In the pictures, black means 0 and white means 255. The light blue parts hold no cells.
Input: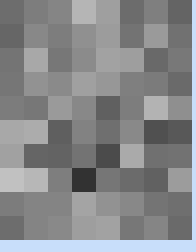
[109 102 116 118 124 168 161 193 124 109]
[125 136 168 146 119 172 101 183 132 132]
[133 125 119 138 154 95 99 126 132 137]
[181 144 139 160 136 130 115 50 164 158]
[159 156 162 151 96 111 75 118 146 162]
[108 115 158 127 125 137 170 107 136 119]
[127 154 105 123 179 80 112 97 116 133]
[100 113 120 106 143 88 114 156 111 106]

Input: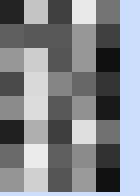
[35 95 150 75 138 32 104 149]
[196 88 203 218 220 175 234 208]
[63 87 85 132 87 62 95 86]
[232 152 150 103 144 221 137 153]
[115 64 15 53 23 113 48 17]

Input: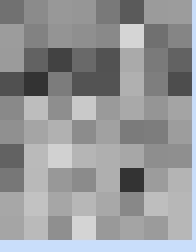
[113 156 155 80 137 144 98 119 167 165]
[139 130 98 51 189 165 186 185 194 186]
[152 148 66 124 142 177 209 152 166 143]
[150 143 105 83 201 140 181 139 183 212]
[121 137 82 83 154 161 175 175 168 153]
[90 213 170 176 169 123 167 51 136 164]
[155 112 122 126 149 125 142 156 190 155]
[156 133 98 77 164 157 143 180 183 183]

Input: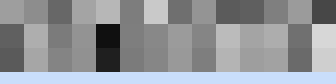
[158 96 90]
[141 174 166]
[103 123 132]
[164 147 145]
[183 16 31]
[125 126 123]
[201 136 134]
[111 155 153]
[148 133 126]
[91 187 180]
[95 164 158]
[127 173 162]
[155 112 106]
[71 215 207]

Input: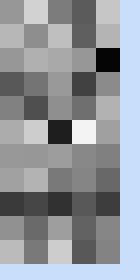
[150 183 151 87 129 172 152 161 58 145 187]
[210 141 176 116 78 205 151 179 70 106 121]
[123 191 169 153 143 30 157 121 49 158 205]
[91 95 151 65 111 243 136 133 88 98 88]
[198 180 5 139 177 159 128 104 61 134 131]

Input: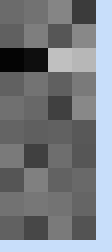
[107 96 4 97 112 100 122 85 114 97]
[114 126 14 115 104 95 64 128 119 71]
[133 86 192 96 64 97 110 98 115 122]
[59 136 183 122 136 88 86 105 101 83]
